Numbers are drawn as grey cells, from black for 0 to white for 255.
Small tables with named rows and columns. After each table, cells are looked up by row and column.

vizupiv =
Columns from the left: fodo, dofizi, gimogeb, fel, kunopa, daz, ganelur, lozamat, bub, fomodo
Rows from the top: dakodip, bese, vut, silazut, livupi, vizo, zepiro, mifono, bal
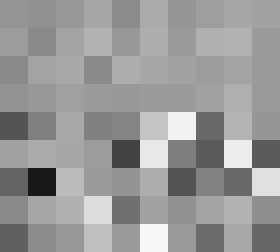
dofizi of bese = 138
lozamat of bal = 106
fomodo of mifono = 142
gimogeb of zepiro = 187
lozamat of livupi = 105
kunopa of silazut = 152
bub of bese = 177
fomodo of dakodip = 162
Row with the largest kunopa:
vut

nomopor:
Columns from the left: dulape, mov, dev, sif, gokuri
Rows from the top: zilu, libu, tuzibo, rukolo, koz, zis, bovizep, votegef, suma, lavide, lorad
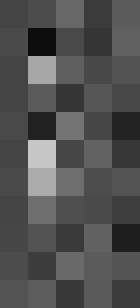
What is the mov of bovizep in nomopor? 171
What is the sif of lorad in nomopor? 89
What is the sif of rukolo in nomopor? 86
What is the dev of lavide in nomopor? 106
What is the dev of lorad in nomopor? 57
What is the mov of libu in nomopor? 13
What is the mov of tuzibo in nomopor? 167
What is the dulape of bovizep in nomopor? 73
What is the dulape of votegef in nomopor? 68
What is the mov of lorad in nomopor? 93
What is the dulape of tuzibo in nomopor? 68
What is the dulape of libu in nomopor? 74
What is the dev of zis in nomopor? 71
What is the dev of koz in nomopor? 115
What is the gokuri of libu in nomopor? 96
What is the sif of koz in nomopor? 71
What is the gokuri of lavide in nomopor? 85
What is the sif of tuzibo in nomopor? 72

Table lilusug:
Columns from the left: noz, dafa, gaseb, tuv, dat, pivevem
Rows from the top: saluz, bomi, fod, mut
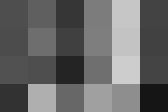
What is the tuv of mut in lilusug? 160
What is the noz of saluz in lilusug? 78
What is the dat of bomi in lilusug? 195
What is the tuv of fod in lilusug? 111
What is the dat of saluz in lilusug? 198
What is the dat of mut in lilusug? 142
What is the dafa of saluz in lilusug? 95
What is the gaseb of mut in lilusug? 103
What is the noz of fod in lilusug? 81
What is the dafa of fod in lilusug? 78
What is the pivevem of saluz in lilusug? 67
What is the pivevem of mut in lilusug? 21
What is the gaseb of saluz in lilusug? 54
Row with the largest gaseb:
mut

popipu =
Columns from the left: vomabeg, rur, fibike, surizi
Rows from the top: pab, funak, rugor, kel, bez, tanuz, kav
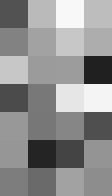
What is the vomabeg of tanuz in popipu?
150
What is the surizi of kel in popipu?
244
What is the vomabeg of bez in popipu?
152
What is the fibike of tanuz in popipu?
68
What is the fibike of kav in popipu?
162
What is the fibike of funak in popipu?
199
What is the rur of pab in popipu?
186
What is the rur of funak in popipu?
162
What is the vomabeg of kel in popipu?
75
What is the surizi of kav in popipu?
141
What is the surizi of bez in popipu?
79
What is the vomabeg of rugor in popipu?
199

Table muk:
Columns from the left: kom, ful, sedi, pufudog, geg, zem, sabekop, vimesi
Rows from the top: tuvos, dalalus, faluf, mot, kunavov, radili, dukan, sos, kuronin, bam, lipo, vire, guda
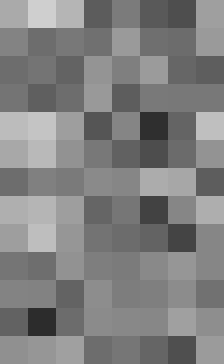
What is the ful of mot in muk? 95
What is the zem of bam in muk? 137
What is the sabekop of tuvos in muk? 78
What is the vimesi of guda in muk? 155
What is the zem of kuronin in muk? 99
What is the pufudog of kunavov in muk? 85
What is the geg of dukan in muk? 134
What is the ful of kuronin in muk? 190
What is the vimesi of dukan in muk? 93
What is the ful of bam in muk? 110
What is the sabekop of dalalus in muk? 108
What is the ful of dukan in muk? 128

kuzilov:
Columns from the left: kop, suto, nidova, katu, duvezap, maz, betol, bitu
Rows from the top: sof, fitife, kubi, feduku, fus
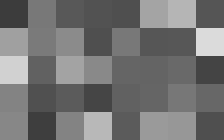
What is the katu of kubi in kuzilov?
137
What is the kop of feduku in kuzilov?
131
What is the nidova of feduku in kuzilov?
91
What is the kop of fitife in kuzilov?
160
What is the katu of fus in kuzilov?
184
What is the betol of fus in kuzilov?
151
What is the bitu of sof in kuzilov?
85
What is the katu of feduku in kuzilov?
69
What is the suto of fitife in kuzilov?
122
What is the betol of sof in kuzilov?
181
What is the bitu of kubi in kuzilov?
68
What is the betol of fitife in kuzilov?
87
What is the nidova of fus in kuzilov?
131
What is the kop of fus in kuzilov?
135
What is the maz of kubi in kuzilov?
100
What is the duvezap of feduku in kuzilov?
97
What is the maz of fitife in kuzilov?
86
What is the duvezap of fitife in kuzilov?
120
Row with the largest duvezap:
fitife

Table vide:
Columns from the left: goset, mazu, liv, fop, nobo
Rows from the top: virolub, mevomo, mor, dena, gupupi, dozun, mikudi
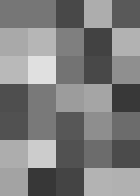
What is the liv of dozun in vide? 81
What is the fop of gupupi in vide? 142
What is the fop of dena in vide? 165
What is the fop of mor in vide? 72
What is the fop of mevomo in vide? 66
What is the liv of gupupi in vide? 87
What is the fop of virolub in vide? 173
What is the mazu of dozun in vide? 204
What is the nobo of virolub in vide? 89
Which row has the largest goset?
mor

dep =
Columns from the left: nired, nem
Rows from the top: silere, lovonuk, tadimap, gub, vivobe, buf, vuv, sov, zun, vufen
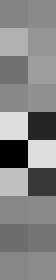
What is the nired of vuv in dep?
192
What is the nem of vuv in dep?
56
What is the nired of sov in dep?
135
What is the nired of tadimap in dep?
113
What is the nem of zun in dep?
117
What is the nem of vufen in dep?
139
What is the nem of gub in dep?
145

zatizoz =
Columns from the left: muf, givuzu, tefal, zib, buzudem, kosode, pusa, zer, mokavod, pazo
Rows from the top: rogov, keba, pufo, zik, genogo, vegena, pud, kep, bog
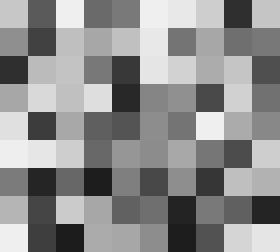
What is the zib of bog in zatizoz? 171
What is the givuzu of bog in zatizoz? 62
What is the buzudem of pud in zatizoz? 127
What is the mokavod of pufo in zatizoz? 197
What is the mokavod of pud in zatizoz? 191
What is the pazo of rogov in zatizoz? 197
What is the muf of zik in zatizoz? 167
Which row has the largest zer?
genogo

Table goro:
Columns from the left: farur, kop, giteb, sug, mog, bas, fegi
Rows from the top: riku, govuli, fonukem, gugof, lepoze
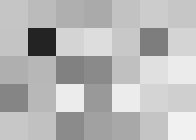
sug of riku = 170
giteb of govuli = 212
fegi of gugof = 207
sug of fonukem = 138
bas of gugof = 212
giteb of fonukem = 129
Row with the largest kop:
lepoze

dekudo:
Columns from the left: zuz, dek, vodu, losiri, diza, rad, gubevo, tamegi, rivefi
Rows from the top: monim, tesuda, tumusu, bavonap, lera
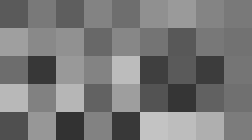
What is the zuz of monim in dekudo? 90
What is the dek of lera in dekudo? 151
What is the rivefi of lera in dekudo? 124
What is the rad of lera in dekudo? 195
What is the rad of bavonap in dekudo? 83
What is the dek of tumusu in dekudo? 55
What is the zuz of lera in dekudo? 79
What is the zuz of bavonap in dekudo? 184
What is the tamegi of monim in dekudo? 132
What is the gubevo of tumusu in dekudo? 90
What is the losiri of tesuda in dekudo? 104
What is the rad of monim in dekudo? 144
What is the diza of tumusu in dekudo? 188
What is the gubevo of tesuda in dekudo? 88
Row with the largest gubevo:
lera

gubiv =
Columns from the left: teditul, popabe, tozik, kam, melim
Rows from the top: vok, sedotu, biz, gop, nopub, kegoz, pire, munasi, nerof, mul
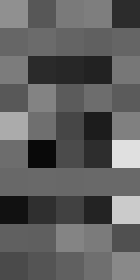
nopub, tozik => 70
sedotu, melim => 101
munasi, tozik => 65
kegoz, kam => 45
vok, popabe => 87
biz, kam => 34
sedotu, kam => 96
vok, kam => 126
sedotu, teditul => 102
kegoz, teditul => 109
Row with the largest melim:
kegoz

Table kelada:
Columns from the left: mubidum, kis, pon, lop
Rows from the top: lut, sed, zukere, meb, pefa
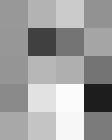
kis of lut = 179
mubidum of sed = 151
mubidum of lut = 152
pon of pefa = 247
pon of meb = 251
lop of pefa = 123
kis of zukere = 183
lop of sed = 165
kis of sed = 64
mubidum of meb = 138
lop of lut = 146
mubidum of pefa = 168
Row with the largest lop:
sed

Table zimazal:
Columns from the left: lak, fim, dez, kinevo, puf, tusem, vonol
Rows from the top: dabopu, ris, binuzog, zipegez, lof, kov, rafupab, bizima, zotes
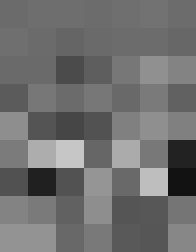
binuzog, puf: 119
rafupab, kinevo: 149
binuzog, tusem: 144
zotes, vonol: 135
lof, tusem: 143
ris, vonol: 103
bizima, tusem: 87
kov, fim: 173
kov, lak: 123
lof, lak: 142
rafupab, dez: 82
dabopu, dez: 110
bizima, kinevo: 142
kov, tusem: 120
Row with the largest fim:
kov

